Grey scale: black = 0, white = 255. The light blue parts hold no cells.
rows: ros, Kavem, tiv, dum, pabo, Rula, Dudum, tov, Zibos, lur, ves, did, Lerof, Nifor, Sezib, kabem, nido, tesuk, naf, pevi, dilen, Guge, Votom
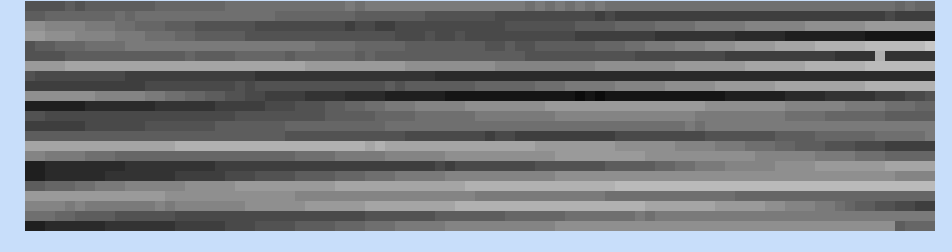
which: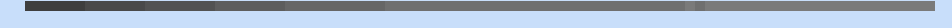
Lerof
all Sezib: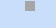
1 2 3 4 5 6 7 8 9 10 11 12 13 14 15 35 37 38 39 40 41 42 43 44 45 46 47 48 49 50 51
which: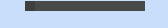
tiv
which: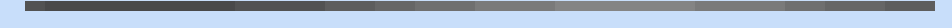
did
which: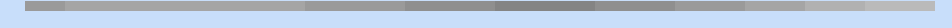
Dudum

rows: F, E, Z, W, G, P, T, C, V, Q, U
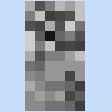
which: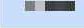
G
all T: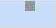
3 4 5 6
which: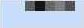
W
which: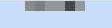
C

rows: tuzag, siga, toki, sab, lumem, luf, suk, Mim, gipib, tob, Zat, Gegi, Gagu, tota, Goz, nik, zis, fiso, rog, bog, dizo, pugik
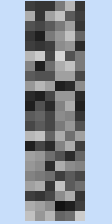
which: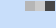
luf
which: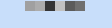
rog
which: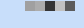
rog

